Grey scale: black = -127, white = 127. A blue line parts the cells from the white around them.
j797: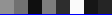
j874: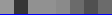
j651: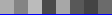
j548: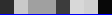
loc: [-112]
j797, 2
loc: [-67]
j548, 4
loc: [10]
j874, 4
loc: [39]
j651, 4
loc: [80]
j548, 6
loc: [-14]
j797, 1

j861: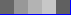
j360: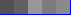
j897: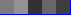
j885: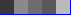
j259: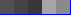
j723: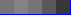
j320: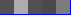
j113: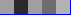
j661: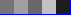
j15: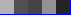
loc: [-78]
j897, 2
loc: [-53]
j320, 3

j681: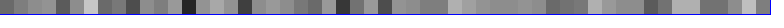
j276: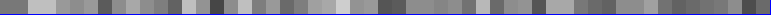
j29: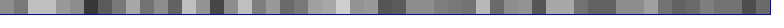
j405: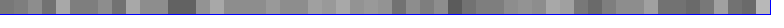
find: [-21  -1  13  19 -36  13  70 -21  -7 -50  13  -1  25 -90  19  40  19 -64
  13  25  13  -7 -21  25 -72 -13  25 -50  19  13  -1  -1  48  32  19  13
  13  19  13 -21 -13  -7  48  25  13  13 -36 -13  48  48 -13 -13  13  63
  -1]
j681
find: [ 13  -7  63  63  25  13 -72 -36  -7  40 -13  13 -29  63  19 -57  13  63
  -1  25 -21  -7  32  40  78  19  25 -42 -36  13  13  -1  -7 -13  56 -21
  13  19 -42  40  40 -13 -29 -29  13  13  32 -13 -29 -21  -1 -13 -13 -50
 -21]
j29
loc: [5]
j276, 31

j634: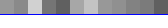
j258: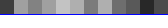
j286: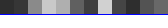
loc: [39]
j634, 5
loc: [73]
j286, 3
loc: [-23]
j286, 11
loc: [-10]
j634, 3

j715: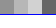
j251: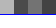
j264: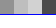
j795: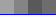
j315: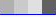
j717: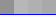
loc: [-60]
j251, 3
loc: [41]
j717, 3
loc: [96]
j315, 2
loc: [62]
j264, 1

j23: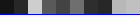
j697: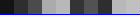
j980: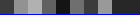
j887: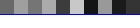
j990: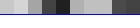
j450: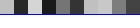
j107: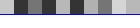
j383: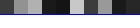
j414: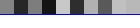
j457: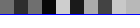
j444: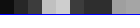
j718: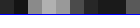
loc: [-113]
j444, 0
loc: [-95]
j990, 4

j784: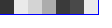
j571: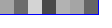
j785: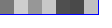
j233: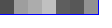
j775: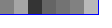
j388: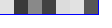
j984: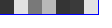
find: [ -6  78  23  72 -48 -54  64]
j785
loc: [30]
j233, 1
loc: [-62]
j388, 3
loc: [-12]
j775, 4
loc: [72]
j785, 3
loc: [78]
j785, 1
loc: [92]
j388, 4

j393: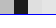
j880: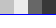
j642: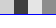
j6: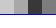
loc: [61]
j393, 0
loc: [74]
j6, 0
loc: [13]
j642, 3
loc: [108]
j880, 1
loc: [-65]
j642, 1

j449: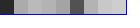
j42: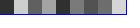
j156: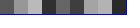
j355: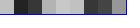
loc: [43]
j449, 1
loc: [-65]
j156, 5

